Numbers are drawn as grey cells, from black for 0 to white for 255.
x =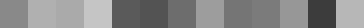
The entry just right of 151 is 60
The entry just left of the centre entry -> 83
